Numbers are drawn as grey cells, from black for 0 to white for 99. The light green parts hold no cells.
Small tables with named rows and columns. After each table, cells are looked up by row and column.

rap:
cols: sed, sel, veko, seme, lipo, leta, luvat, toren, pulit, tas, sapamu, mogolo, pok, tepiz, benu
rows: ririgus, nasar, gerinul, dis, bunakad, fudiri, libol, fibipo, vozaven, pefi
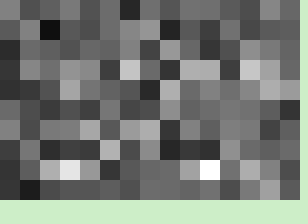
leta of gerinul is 38
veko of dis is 43
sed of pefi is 21
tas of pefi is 39
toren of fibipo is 54
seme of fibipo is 25
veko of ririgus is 37
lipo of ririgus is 32
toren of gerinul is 26
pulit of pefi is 41
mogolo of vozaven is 44
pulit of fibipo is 15
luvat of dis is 76
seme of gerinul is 32
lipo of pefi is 33
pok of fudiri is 44
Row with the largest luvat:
dis

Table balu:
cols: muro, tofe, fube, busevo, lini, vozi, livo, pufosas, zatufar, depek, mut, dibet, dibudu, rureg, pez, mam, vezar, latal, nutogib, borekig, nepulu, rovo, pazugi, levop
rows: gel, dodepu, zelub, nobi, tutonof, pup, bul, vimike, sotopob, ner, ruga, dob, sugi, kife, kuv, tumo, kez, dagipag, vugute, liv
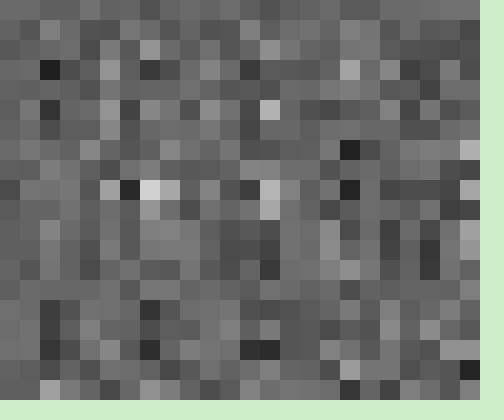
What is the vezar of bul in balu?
42
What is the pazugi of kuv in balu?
38
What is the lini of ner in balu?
33
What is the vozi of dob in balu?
43
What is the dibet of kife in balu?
30
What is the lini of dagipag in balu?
44
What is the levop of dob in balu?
62
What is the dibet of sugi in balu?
29
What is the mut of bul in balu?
46
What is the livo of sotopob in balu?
43
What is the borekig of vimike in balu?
38
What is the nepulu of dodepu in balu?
41
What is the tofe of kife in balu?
33
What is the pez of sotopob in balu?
42
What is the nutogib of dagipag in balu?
34
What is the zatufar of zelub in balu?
41
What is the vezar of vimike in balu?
46
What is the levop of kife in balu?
38
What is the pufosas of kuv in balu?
46
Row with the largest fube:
liv

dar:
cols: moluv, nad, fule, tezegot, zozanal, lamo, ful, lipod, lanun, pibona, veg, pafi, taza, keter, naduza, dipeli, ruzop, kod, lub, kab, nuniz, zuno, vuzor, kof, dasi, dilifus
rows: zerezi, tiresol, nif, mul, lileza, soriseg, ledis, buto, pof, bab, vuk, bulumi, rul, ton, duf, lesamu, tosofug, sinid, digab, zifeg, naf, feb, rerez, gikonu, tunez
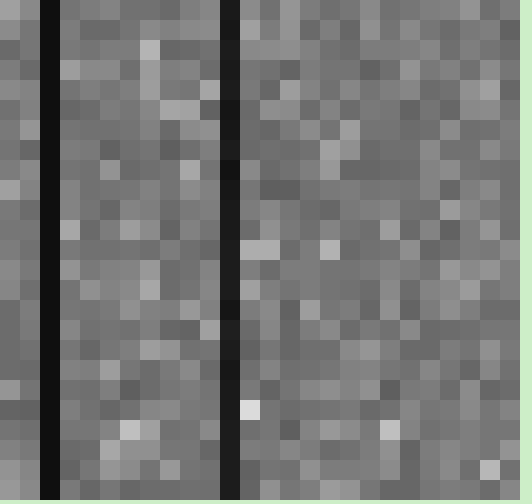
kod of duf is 44
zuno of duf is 51
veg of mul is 42
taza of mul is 46
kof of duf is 60
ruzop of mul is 45
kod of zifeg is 51
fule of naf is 6
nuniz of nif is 49

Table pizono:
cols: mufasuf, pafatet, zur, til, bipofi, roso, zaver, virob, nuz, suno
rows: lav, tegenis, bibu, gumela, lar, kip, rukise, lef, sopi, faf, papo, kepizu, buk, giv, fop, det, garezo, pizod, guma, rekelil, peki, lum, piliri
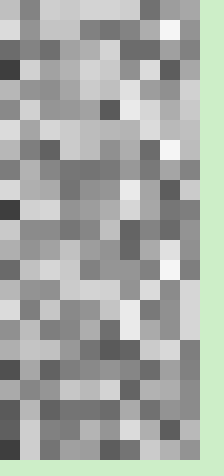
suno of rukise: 74
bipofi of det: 57
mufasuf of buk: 68
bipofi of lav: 82
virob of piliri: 79
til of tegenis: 76

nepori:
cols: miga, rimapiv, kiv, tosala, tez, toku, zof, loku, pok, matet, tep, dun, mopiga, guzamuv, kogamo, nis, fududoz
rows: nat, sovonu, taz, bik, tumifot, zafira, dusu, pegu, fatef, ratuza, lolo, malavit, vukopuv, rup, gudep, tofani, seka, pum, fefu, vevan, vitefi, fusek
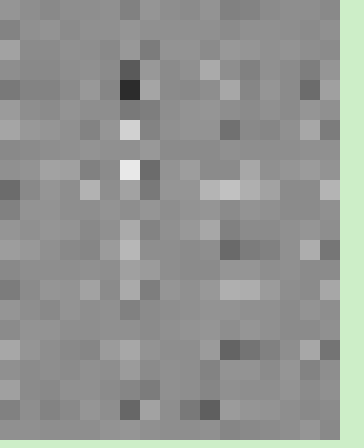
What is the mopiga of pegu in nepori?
55
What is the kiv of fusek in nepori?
55
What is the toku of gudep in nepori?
54
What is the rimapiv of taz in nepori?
54
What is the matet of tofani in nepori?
56
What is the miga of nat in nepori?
58
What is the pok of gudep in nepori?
58
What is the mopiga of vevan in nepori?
55
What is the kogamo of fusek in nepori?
55
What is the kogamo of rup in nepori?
56

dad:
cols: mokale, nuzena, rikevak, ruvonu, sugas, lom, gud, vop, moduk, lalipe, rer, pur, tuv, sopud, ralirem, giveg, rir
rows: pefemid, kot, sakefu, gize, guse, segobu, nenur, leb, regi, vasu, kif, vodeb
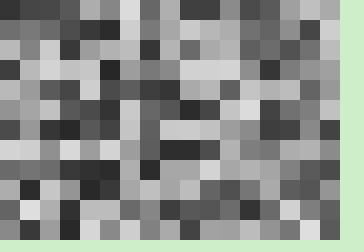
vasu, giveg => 33
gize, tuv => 55
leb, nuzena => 80
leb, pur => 69
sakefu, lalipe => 41
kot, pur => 67
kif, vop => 52
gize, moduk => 53
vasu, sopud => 66
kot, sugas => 22
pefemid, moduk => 68
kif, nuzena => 86
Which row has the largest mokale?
leb

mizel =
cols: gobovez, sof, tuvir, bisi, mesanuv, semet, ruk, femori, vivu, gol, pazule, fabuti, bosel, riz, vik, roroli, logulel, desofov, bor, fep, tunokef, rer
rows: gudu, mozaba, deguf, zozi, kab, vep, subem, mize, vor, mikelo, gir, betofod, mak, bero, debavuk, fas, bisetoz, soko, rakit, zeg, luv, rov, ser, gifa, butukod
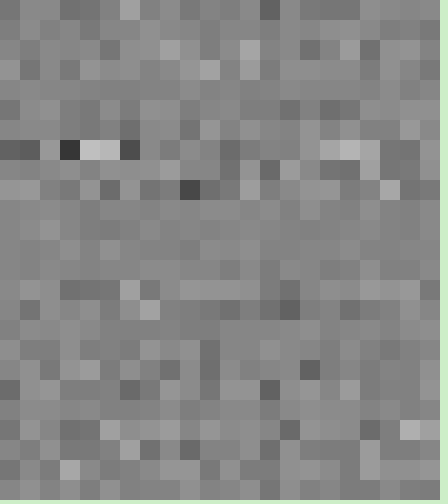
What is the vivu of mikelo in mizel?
48
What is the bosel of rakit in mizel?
50
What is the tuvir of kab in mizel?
52
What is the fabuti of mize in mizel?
42
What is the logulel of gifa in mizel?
54
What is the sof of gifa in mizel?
53
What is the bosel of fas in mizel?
49

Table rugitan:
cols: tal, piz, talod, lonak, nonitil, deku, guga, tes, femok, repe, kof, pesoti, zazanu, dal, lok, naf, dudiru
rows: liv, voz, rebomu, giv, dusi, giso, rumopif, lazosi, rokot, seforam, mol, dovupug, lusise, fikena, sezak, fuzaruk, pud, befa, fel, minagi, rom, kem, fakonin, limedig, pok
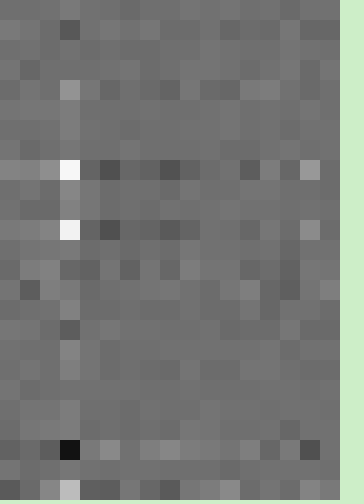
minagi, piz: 42
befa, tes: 43
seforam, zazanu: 45
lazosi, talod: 43
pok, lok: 42
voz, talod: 42
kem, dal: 44
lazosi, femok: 43
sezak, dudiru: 49
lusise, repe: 46
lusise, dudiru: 44
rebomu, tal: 43
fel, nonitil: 45
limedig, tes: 44
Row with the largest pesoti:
pok

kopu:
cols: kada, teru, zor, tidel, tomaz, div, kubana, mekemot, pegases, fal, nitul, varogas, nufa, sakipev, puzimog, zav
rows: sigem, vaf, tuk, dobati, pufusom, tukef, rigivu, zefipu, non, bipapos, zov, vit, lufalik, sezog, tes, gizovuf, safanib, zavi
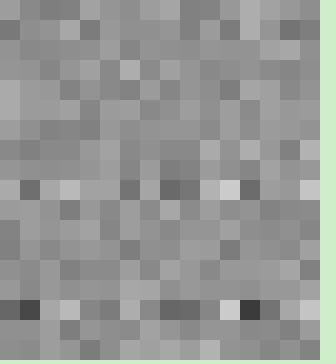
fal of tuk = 55
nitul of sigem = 51
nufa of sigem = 67
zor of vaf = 57
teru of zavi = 54
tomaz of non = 58
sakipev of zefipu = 59
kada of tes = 59
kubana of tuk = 52
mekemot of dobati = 54
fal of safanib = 53
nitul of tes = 57
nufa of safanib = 53
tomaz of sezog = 54
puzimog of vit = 56
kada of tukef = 66
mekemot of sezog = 53
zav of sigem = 55
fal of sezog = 59

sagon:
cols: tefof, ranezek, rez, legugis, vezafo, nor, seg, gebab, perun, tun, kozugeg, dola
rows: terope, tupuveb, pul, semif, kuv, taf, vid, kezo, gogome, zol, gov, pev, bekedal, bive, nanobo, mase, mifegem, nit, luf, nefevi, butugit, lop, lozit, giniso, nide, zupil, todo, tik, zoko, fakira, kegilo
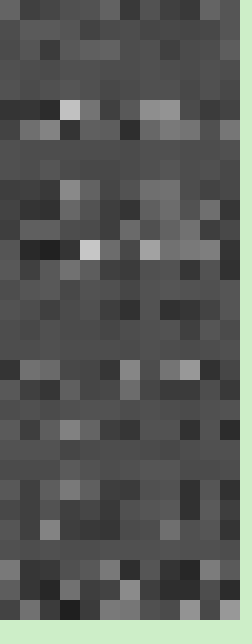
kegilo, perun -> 29
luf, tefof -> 20
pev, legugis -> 30
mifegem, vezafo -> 29
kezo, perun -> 31
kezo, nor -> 30

